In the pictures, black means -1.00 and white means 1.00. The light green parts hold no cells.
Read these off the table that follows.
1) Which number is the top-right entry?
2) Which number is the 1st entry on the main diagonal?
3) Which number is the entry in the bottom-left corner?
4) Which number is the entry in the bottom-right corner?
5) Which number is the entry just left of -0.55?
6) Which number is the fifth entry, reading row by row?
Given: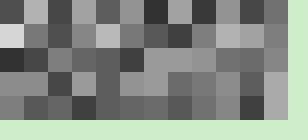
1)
-0.11
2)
-0.38
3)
-0.01
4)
0.33
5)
0.27
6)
-0.27

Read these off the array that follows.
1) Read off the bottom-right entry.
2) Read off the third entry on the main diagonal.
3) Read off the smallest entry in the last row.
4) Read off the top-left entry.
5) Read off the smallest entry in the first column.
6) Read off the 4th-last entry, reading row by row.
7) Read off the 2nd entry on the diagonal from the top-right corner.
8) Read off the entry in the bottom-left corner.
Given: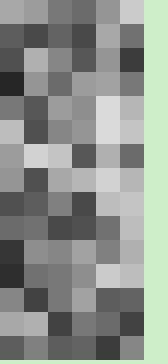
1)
0.05
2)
0.05
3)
-0.53
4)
0.32
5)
-0.70
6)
-0.27
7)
0.32
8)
-0.27

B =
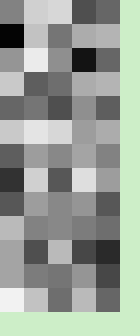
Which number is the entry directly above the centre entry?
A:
0.69
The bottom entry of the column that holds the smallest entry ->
0.90
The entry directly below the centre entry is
-0.32
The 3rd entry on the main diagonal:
0.12
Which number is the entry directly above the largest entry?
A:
0.29
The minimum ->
-0.97
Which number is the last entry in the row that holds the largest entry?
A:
-0.20
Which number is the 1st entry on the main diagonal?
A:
0.02
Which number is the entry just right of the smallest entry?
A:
0.52
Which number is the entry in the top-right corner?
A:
-0.20
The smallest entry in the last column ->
-0.67
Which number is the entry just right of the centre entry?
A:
0.29
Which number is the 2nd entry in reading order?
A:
0.63
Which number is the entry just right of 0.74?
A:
0.23
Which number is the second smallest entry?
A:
-0.85
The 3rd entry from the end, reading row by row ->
-0.14
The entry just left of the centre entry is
0.23
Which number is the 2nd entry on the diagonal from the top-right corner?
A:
0.35
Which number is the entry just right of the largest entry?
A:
0.52

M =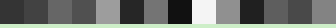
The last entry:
0.03
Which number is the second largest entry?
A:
0.23
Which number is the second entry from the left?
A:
-0.48
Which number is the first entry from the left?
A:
-0.59

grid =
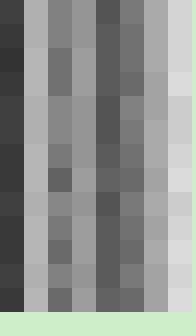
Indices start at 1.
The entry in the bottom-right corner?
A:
0.72
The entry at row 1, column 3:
0.01
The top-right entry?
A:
0.66
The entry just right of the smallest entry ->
0.43
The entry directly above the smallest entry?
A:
-0.55
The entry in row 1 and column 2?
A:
0.38
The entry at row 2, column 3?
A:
0.01
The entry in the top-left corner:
-0.50
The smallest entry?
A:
-0.60
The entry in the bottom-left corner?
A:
-0.55
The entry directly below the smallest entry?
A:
-0.55
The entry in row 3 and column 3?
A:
-0.11

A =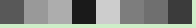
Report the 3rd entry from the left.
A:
0.36
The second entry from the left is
0.20
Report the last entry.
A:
-0.54

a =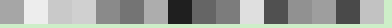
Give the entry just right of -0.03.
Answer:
0.75
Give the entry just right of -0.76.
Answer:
-0.21
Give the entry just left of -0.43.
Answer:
0.24
